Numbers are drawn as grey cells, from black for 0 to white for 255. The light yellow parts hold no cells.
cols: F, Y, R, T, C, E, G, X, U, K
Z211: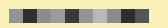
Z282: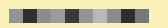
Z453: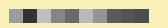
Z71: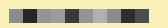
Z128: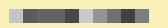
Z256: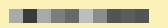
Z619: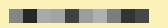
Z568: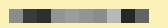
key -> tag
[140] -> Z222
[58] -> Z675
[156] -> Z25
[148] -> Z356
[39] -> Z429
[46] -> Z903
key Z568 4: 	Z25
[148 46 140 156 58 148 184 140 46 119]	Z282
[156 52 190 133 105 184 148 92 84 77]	Z453
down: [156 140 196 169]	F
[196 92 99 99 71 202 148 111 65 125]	Z128
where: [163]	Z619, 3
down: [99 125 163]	T

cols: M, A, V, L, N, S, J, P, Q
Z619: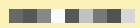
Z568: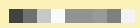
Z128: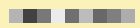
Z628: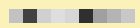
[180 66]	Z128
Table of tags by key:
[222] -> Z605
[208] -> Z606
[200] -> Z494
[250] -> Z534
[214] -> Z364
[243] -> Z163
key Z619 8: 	Z364
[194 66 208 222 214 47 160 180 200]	Z628
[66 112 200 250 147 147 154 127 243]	Z568

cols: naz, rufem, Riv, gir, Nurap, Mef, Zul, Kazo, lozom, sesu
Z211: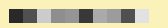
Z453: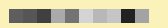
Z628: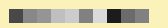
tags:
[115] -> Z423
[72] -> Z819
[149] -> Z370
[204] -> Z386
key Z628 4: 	Z386
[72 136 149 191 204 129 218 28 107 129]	Z628

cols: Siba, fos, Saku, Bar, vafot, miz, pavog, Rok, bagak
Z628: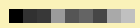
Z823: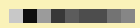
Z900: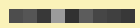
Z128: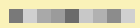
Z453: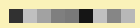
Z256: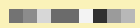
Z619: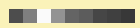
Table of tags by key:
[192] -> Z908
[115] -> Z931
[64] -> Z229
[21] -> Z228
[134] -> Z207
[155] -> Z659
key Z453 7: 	Z207
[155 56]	Z823
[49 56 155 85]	Z628
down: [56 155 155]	Bar
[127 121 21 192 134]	Z453

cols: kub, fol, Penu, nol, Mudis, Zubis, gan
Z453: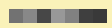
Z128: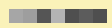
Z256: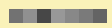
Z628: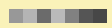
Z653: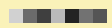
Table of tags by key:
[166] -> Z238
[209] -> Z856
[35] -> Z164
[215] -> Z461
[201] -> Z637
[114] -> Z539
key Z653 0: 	Z856
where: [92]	Z128, 5
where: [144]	Z256, 1

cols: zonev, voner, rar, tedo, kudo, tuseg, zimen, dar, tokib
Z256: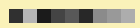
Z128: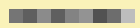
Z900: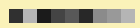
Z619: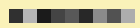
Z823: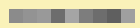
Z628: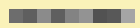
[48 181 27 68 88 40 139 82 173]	Z619
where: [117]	Z128, 0

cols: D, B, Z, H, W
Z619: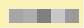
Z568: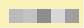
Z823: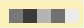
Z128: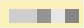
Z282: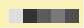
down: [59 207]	B
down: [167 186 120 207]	D
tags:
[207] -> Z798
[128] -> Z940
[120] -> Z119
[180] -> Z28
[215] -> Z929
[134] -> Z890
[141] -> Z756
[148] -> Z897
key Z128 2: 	Z897
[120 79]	Z282

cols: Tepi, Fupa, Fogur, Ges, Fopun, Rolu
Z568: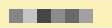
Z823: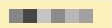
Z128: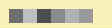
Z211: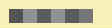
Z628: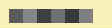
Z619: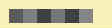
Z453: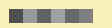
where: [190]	Z128, 1
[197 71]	Z568
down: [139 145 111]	Ges
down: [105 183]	Fopun
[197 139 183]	Z823

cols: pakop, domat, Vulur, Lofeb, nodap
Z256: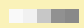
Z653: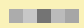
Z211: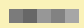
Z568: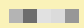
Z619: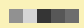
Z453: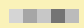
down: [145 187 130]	Lofeb
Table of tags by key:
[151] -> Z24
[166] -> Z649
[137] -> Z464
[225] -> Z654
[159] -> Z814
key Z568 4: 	Z24
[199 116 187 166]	Z653
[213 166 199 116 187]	Z453

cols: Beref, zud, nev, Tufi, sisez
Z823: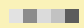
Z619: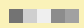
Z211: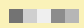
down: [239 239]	nev
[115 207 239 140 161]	Z619

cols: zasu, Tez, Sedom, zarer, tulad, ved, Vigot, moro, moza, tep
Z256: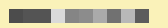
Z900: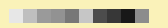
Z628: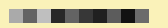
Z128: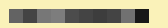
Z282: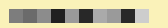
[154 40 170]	Z282
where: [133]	Z256, 4

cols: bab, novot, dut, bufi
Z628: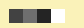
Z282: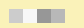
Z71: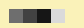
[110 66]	Z71
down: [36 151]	dut
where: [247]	Z282, 1
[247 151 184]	Z282

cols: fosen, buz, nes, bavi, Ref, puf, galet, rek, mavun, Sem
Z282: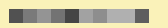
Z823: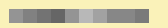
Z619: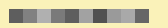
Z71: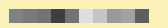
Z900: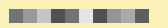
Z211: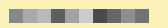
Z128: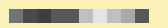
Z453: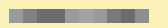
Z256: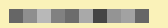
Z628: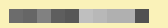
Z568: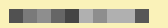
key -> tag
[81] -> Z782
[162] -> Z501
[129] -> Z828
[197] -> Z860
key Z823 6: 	Z501
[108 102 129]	Z628
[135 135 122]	Z823
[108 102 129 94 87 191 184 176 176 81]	Z628

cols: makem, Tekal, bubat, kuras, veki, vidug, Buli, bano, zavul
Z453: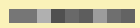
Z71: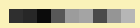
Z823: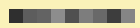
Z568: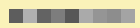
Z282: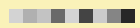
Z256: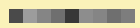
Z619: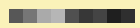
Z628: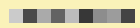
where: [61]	Z823, 7
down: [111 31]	bano
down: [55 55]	vidug
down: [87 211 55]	veki
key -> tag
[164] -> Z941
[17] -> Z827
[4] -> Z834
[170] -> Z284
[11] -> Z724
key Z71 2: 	Z724

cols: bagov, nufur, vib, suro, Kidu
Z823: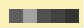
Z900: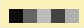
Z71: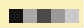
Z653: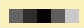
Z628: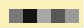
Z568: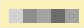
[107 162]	Z568
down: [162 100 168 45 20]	nufur
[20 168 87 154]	Z628
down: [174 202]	Kidu
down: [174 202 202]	Kidu
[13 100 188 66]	Z900

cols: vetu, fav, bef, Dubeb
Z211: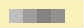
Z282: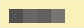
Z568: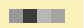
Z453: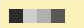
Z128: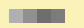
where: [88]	Z453, 3
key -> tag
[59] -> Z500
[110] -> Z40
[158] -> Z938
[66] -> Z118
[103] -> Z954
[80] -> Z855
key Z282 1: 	Z954
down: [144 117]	Dubeb

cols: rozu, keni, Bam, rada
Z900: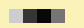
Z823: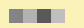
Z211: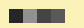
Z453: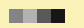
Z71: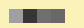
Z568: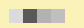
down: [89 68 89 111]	Bam
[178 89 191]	Z823

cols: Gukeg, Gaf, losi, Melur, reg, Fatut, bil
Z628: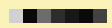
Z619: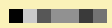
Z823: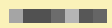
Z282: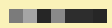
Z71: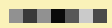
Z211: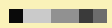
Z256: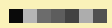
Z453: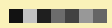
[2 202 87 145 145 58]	Z619
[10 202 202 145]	Z211
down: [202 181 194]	Gaf
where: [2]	Z619, 0
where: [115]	Z619, 6
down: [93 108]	Melur

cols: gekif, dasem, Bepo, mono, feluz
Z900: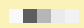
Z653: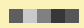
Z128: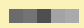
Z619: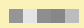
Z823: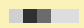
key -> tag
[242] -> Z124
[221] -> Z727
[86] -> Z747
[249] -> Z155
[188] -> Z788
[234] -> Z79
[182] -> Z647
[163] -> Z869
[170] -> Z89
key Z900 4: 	Z124
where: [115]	Z128, 1
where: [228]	Z619, 1
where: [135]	Z619, 3

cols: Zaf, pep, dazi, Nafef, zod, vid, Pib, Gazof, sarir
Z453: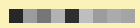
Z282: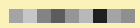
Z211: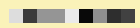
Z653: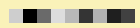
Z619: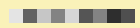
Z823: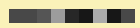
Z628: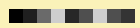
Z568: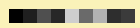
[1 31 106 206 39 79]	Z628
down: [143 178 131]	Pib
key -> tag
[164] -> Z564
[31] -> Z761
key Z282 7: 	Z564
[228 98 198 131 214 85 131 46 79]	Z619
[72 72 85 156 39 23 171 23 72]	Z823

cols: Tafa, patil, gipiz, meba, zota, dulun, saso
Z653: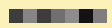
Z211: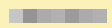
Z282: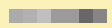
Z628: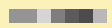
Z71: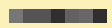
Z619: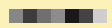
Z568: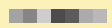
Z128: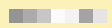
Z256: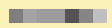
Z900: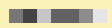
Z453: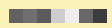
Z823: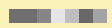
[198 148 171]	Z211
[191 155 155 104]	Z282
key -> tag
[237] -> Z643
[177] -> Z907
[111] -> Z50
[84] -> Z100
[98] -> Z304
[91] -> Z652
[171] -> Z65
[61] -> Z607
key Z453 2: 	Z652
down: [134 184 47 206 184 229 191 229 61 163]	saso
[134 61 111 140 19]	Z653
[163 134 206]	Z568
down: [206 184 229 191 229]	saso

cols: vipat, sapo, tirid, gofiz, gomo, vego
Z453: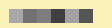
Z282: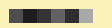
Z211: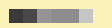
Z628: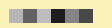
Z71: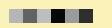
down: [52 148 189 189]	tirid
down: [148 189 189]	tirid
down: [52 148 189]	tirid

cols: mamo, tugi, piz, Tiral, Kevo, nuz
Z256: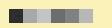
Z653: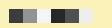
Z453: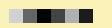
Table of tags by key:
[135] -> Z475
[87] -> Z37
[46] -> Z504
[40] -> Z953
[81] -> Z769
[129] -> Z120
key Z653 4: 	Z769
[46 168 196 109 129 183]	Z256
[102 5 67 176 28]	Z453
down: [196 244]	piz

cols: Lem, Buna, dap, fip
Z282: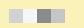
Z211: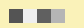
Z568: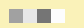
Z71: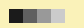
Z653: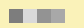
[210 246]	Z282
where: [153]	Z71, 2

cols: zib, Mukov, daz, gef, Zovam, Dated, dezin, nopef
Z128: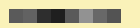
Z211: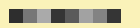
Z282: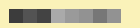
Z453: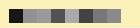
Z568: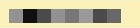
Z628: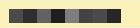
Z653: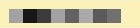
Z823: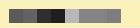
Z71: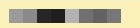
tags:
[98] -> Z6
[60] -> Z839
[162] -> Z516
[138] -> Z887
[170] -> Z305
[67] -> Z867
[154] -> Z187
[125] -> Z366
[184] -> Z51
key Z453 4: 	Z305
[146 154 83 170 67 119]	Z453
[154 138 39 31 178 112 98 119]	Z71
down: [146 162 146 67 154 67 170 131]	Dated
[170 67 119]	Z453

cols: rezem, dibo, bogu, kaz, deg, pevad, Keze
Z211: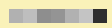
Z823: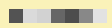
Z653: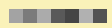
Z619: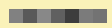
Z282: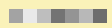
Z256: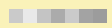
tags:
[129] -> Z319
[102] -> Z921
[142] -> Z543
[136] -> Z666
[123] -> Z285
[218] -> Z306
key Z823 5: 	Z666
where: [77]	Z823, 4

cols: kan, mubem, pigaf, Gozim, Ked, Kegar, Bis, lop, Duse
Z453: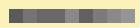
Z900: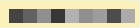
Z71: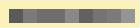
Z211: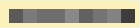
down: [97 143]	Kegar
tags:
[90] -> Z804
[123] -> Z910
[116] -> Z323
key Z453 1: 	Z323
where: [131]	Z211, 7

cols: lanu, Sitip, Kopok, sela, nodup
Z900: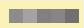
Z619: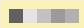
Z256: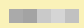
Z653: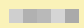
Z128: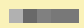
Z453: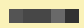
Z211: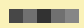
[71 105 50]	Z453
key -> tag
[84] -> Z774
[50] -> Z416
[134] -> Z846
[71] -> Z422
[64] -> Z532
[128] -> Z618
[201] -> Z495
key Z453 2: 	Z422
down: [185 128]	Kopok
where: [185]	Z653, 2

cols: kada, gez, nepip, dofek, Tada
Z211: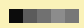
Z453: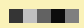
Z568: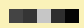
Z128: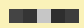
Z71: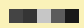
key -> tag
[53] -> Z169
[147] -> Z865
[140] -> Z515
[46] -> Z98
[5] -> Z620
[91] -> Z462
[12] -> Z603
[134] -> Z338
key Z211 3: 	Z515
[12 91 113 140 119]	Z211
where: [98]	Z453, 2
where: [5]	Z568, 4
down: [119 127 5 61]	Tada
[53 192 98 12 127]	Z453
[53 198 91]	Z71

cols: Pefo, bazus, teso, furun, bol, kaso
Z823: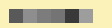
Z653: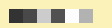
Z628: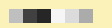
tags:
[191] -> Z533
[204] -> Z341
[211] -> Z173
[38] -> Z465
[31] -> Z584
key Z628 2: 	Z465
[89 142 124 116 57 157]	Z823
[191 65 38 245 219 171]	Z628
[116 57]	Z823
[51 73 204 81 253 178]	Z653

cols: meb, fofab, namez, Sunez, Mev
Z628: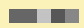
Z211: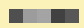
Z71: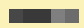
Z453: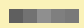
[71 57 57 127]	Z71
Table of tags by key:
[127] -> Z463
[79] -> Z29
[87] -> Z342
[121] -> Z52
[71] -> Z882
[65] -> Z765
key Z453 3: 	Z463

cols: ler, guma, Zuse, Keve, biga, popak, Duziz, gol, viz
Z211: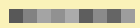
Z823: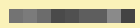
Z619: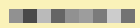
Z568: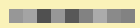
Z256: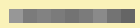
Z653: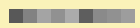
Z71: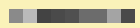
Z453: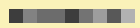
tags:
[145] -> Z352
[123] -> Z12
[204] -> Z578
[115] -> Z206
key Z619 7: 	Z578
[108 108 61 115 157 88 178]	Z453
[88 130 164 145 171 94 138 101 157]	Z211

